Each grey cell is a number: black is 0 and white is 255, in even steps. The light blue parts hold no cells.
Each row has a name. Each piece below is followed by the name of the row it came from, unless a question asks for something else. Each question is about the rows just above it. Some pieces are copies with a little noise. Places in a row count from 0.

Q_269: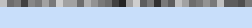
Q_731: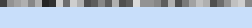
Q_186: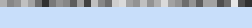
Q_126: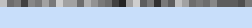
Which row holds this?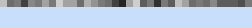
Q_126
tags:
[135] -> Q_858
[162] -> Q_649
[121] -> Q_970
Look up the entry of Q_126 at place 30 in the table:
Q_858
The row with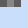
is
Q_731

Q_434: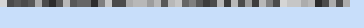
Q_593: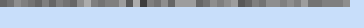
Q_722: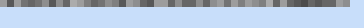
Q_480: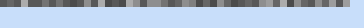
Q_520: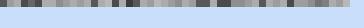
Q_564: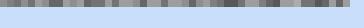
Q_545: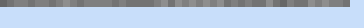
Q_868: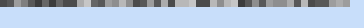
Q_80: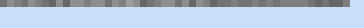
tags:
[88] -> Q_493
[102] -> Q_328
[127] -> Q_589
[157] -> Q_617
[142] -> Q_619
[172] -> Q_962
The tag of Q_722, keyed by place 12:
Q_589
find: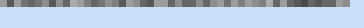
Q_722
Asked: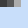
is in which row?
Q_520
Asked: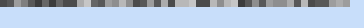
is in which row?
Q_868

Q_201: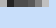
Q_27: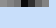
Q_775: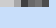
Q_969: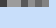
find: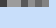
Q_969
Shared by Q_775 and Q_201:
[77]
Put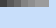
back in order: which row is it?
Q_969
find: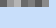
Q_969

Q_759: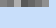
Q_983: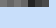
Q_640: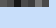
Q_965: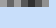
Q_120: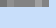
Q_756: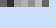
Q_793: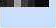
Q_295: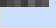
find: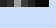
Q_793
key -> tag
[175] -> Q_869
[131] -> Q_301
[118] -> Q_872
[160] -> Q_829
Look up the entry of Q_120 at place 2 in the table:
Q_301
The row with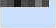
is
Q_640
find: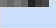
Q_983

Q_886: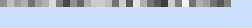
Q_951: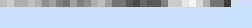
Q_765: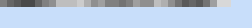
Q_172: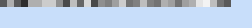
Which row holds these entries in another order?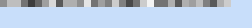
Q_951
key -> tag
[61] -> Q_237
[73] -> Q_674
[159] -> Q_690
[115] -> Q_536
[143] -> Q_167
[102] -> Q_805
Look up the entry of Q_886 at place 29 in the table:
Q_690
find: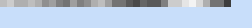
Q_951
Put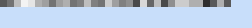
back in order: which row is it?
Q_172
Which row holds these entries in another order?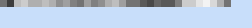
Q_951
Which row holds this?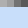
Q_886

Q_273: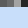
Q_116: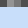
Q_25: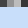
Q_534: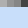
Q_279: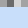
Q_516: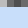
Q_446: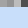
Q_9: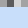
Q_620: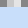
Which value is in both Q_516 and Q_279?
[107]
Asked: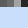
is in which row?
Q_273
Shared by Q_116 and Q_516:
[79]

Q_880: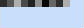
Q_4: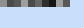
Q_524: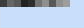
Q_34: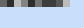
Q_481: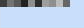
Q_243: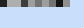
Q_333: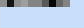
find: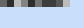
Q_34
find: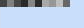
Q_481
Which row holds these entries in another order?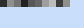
Q_481
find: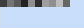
Q_481
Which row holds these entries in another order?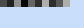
Q_880
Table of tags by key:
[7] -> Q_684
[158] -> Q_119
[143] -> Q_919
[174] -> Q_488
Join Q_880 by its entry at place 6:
Q_684

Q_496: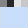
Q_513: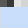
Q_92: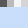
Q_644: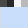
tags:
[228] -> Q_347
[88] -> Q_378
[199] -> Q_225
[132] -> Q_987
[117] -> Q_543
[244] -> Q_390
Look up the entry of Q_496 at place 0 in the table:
Q_987
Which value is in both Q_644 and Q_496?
[40]
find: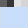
Q_513
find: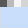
Q_92
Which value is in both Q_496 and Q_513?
[228]
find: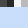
Q_644
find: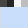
Q_644

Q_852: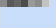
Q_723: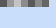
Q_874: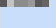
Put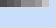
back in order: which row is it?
Q_852
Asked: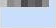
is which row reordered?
Q_852
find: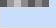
Q_723

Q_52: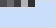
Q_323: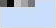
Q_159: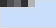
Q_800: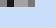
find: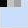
Q_323
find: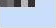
Q_52
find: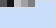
Q_323
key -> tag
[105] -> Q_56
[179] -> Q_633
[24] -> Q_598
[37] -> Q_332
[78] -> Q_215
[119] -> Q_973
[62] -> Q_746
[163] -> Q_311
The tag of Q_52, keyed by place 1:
Q_56
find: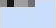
Q_800
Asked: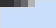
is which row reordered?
Q_159
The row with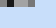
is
Q_800

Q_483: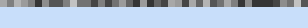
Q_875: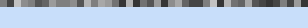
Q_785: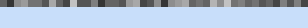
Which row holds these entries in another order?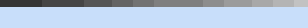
Q_875
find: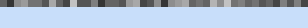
Q_785
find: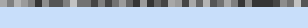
Q_483
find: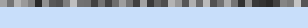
Q_483

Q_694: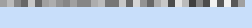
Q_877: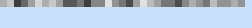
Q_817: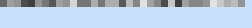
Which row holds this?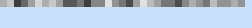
Q_877
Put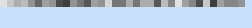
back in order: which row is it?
Q_817
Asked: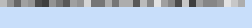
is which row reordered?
Q_817

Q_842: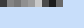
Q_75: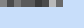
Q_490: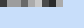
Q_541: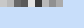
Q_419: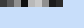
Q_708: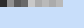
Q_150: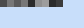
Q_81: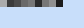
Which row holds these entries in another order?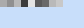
Q_541
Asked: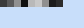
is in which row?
Q_419
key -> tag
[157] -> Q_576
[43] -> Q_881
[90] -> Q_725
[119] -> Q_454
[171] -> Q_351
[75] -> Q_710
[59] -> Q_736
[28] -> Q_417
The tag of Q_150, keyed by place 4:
Q_881

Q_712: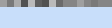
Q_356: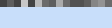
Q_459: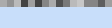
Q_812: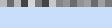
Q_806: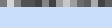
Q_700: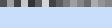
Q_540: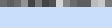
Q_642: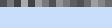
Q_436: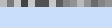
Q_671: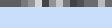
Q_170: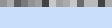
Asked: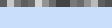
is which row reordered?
Q_671
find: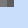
Q_642
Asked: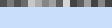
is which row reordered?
Q_806
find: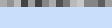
Q_459
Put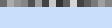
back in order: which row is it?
Q_700
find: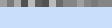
Q_712

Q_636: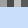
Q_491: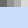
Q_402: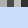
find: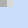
Q_491
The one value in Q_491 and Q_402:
[175]
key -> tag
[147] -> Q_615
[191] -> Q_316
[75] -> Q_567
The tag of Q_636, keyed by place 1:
Q_567

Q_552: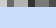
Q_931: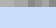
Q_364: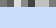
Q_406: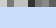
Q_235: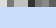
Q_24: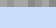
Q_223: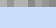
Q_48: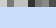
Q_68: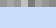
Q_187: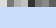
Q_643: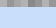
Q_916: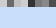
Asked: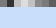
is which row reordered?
Q_235
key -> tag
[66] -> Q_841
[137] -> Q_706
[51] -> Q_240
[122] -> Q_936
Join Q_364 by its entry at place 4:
Q_841
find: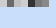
Q_916

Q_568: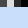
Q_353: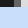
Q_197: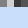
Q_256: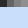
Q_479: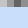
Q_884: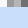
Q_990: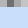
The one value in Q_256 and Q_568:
[42]
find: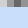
Q_479
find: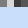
Q_197

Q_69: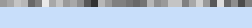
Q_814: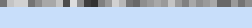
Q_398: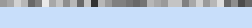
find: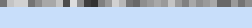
Q_814
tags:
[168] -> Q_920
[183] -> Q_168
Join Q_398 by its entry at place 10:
Q_168
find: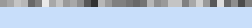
Q_69
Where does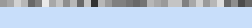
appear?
Q_398
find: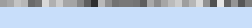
Q_69

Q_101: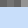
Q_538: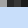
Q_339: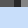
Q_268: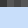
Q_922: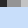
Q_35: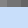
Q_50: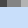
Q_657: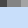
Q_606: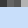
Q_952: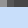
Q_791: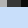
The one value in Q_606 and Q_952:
[87]
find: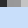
Q_922
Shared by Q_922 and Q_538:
[41]
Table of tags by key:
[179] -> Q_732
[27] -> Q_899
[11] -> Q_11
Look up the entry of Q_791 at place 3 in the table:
Q_11
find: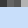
Q_606

